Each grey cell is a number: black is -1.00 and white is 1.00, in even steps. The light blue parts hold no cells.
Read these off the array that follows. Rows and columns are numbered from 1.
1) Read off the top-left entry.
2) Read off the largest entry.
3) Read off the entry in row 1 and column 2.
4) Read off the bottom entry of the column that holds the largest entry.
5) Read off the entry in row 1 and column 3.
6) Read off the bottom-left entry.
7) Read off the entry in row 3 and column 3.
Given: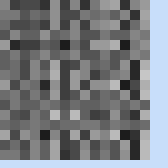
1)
0.04
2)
0.55
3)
-0.51
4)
0.46
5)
-0.43
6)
-0.06
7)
-0.43

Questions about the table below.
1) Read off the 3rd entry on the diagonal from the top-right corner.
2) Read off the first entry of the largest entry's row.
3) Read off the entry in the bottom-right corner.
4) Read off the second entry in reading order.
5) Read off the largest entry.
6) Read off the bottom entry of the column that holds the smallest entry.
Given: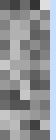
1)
0.30
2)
-0.33
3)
-0.16
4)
-0.50
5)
0.74
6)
-0.16

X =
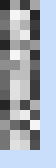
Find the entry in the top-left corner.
-0.79
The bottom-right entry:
-0.37
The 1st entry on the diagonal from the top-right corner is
0.30
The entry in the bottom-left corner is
-0.08
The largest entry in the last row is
0.76
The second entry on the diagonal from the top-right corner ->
0.76
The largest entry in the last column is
0.92
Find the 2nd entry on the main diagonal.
0.92
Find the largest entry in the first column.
0.21
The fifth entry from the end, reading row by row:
-0.46
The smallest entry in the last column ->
-0.71

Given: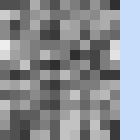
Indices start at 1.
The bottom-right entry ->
-0.55
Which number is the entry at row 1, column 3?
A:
-0.27
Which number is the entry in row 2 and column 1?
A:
0.60
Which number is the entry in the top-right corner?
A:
-0.63
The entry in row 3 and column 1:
0.08
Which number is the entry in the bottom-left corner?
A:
-0.27
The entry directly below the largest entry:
0.69
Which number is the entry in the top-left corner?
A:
-0.37
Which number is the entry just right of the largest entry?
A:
0.35
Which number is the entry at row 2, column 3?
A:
-0.10
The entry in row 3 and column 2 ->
-0.47

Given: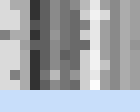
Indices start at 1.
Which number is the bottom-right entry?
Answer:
0.25
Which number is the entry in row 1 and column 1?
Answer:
0.71
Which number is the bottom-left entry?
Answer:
0.71
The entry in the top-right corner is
0.25
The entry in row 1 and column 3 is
0.35
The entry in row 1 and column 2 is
0.35
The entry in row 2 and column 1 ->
0.71
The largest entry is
0.98
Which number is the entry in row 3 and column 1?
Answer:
0.71
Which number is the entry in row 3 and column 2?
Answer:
0.71
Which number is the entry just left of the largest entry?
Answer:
0.62
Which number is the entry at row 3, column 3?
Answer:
0.35

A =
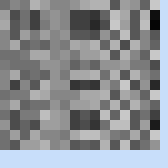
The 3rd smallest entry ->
-0.79
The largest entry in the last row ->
0.49
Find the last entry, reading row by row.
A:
0.15
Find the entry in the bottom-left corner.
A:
-0.12
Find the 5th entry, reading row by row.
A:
0.24
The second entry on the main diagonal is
-0.40
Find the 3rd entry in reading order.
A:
-0.04
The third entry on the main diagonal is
-0.12
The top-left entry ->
-0.12
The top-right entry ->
0.57
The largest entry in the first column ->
0.32
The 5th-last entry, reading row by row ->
-0.32
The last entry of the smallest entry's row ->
-0.96
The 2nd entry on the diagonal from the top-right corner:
0.40
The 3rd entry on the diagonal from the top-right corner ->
-0.32
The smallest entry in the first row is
-0.32
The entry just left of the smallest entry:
0.49
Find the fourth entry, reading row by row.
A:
0.40
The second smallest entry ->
-0.88
